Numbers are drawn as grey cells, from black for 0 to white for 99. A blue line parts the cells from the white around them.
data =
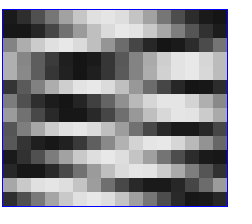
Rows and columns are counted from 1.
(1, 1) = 10
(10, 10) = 82
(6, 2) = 35
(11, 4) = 48
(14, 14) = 9
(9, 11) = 28
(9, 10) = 44
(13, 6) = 76
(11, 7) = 86
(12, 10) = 89
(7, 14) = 82
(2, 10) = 88
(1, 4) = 46
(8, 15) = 79
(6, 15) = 9
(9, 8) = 74
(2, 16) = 11
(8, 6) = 9
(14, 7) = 90
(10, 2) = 20
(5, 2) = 53
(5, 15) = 84
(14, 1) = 18
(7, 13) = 89
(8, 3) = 28
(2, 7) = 74
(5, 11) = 67
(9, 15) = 15
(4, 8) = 21
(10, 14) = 72
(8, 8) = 27
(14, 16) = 15
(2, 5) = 44
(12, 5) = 28
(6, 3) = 50

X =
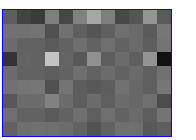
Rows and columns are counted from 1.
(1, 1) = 36
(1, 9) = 28
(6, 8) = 36
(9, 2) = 43
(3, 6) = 43
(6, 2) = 45
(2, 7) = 33
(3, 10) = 41
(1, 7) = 65
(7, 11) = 43
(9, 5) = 42
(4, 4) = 76
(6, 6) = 36
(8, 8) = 43
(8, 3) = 38
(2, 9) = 43
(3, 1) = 42
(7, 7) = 42
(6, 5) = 45
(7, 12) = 30
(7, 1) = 34
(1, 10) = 33
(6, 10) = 40
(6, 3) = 46
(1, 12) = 35
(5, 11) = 37
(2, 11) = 35
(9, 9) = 43
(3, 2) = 38
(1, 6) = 50
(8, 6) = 43
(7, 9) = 42

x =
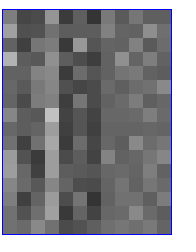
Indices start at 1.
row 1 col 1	49
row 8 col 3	34
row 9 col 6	33
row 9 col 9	39
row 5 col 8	38
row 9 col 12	39
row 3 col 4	48
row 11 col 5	29
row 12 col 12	38
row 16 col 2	41
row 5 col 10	47
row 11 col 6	36
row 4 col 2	36
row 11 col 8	51
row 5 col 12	36
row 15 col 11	41
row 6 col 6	27
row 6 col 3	47
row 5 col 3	51
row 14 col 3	39
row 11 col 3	23
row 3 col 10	50
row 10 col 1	44
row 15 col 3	43
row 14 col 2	25
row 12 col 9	41
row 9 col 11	40
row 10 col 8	40
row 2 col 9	39
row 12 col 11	49
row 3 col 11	35
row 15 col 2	32
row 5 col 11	38
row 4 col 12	38
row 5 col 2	38
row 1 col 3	29
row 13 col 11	46
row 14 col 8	38

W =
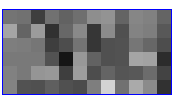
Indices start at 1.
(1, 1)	45
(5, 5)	24
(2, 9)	31
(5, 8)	39
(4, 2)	47
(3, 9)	32
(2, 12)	34
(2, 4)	19
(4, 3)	47
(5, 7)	30
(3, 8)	31
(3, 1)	49
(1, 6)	43
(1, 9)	39
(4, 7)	38
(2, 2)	39
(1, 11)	50
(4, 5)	8
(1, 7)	55
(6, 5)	31
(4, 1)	47

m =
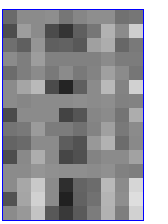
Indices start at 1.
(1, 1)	41
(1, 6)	52
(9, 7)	51
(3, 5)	38
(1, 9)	44
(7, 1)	54
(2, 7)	46
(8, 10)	67
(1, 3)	54
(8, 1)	29
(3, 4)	37
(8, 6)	33
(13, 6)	39
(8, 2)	54
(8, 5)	26
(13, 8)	72
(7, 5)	54
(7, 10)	51
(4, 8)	54
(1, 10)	46
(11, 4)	54
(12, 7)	54
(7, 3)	54
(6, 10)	81
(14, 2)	64
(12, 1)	54
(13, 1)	54
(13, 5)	18
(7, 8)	55
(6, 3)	72
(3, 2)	37
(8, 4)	54
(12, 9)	50
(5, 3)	54
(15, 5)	22
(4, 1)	54
